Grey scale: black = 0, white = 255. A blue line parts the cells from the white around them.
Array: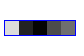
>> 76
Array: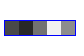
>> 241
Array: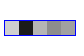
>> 141
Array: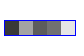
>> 113
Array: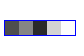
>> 211
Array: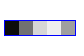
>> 239
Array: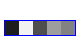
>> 158
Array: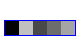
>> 109
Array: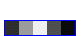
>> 79
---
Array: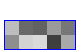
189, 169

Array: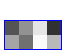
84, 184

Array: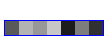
89, 49

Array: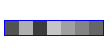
82, 102

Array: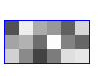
82, 231

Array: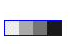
237, 25
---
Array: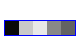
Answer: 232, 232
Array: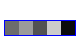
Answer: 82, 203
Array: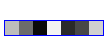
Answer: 243, 243
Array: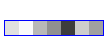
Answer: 144, 250
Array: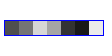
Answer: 165, 235
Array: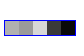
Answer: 215, 215
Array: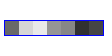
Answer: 149, 233
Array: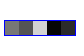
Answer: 211, 211
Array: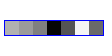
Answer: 6, 244
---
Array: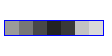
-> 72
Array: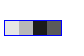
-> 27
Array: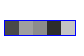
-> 140
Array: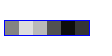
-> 185
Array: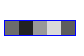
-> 153
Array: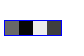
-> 237
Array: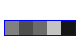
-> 107
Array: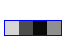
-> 10
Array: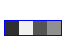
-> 84
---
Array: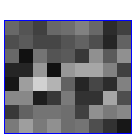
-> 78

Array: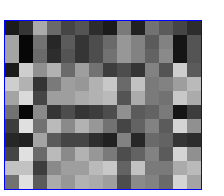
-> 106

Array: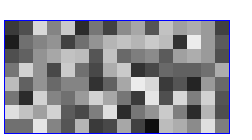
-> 139

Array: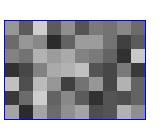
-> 84

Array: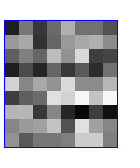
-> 203

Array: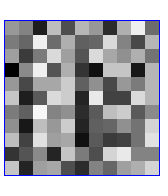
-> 159

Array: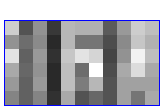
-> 161
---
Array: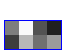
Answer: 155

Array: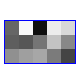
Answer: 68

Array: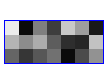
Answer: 146

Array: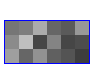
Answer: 62

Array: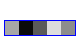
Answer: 141

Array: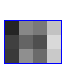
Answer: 201
